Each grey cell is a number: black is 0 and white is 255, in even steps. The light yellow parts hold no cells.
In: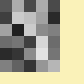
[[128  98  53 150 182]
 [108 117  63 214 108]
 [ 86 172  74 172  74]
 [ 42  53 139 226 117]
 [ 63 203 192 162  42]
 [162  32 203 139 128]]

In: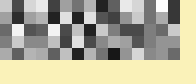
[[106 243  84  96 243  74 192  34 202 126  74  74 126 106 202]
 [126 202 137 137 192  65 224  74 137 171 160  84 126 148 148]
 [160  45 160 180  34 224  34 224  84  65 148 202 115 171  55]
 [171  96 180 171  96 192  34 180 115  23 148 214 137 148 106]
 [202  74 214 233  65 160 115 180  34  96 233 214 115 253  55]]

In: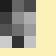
[[ 29 102  73]
 [ 82 112 155]
 [ 62 143 174]
 [203  51 194]]

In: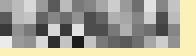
[[ 56 145 121  56 216  56 225  77  77 121 176 121 110  66 133]
 [235 154 145 216  45 196  27 196 121 100  89 110 166 205 145]
 [ 89 187 196 100 133 110 145  77 100 176 166 133 205  77 187]
 [166 187 216 154  89 187 121 133 166 205 154 110 225 133 196]]

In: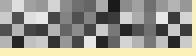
[[ 80 180  70  59 180 101 140  70 202 120  37  80 111  49 202  59]
 [171 222 161 151 212 140 111 101 171  26 140 161 111 151 180 151]
 [180  37 192 202  49 151  70 231  37 101 212 180 120 192  37 202]
 [202  80 222 231  70 131  80 131  49  59 212 171 120 231  59 212]]

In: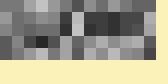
[[ 90 132  71  39  81 163 100 141 173 141 163 173  90]
 [132 110 100 110 110  50 194  50  62  50  71  81 163]
 [152 110 120 141 132  62 185  62  62  50  71  71 173]
 [ 90 120 152 185 120 163  90 173 141 185 141 132  71]
 [120 120 163 194 152 120  81 141 110 152 120 100 100]]
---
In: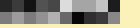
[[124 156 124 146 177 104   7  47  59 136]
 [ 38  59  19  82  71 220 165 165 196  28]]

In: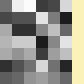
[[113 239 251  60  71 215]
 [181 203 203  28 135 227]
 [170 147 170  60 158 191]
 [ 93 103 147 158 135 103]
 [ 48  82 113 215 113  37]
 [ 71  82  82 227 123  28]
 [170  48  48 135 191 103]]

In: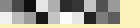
[[240 187 154  24 196 251 229  34 124  94]
 [135  73  15 229 175  43  53 196  82 154]]

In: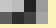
[[ 94  46  67 165]
 [198 187  34 156]]

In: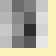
[[173 108 129 200]
 [182 139  99 220]
 [191 118  88 230]
 [200 151  46 211]]

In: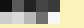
[[205 217 184 111 246]
 [ 16  89  35  68  58]]

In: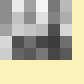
[[162 205 194 185  79 215]
 [141 235 162 244 120 185]
 [141 194 141 224 130 173]
 [215  79 111  70  60 111]
 [205 101  89 120  70  89]]
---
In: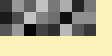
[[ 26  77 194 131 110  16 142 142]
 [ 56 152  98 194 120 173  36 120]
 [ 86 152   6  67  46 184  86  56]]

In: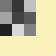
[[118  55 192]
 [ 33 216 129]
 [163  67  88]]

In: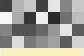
[[ 64 180 200  64 229 132 200]
 [112 219 121 141 162  92 210]
 [132  83  83 103 151 229  92]
 [247 171  54 238  43 112 189]]

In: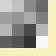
[[158 149 170 127]
 [212 193 137 105]
 [181 117  74 181]
 [ 95  83  50 247]]

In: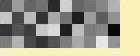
[[197  73 187  52 168 113  30 156  93 145]
 [ 83 156 102 113  42 207 102 113 133 177]
 [124 177  73  52  83 124 168 133 229 145]
 [ 52  83  62 197 217  30 187 124 133   8]]

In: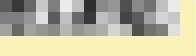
[[161 104 161 149 138 182 149 161 173 212 182  80 114 126 223]
 [126 126 149 223  92 191 104  56 191 173  68  92 161 212 200]
 [ 92  56 104 200 126 235 191  47 138 149  80 138 114 191 235]]

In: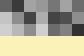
[[ 99  58 163 152 118 163 108]
 [207 184 141 207 108 129  49]
 [196 141  68 173  68  79 141]]

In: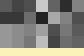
[[151 140 130 160  78 119  90]
 [151 140 119 189  68 109  99]
 [ 56  56 109  34 169 130  78]
 [ 90  68  78 201  99  44 130]]
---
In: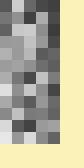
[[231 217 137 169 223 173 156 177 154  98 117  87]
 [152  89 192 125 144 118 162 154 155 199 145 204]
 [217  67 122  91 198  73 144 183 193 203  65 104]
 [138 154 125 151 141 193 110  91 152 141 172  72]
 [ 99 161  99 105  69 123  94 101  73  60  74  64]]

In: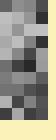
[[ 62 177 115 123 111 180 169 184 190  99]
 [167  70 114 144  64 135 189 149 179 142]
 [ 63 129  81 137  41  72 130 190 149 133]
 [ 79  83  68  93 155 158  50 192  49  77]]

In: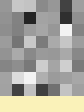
[[162 163 133 147 156 142 146 151]
 [ 66 220 142 170 117 129 130 199]
 [191 243 121 137 200 156  36 195]
 [ 63 175 205 154 123 166 163 138]
 [113 155 165 152 170 151 160 151]
 [195 159 207 169 198 243  47  66]
 [160 167 122 136 157 131 144 159]]

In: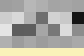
[[176 228 205 158]
 [156  93 216 161]
 [167  94 177 183]
 [156 166 110 175]
 [164 120 210 164]
 [161 220 201 166]
 [169 140  20 162]]

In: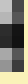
[[148 168  41  45 182 196]
 [ 60  87  18  20  86  72]]

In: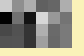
[[ 83  72   1 204]
 [ 84  82 113 143]
 [ 52  52  19 174]
 [159 175 215  96]
 [104 106 152 102]
 [122 122 116 174]]
